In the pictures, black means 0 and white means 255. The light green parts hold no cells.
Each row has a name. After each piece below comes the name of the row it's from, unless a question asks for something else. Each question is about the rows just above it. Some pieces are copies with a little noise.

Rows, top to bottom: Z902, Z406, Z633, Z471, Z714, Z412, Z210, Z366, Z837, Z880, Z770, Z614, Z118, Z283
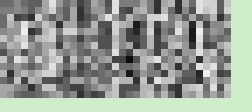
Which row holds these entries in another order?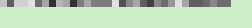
Z902
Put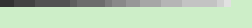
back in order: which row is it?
Z118
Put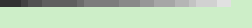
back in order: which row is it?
Z406

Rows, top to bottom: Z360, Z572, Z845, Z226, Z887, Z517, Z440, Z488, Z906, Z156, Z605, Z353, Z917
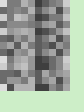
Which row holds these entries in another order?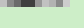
Z156
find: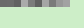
Z605
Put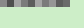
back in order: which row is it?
Z517

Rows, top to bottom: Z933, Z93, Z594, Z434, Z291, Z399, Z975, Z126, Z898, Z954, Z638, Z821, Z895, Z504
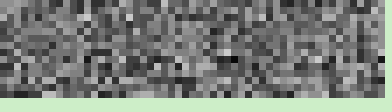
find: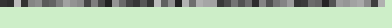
Z954
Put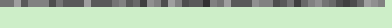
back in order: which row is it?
Z638
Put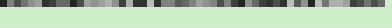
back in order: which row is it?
Z954
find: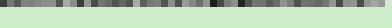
Z291

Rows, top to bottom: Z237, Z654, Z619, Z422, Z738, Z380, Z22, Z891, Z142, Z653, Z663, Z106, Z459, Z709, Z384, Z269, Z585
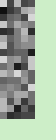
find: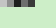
Z269
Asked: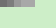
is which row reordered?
Z709
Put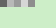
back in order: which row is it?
Z663

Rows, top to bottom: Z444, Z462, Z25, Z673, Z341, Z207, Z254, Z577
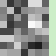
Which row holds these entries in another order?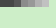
Z25
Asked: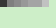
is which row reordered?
Z462
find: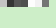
Z673

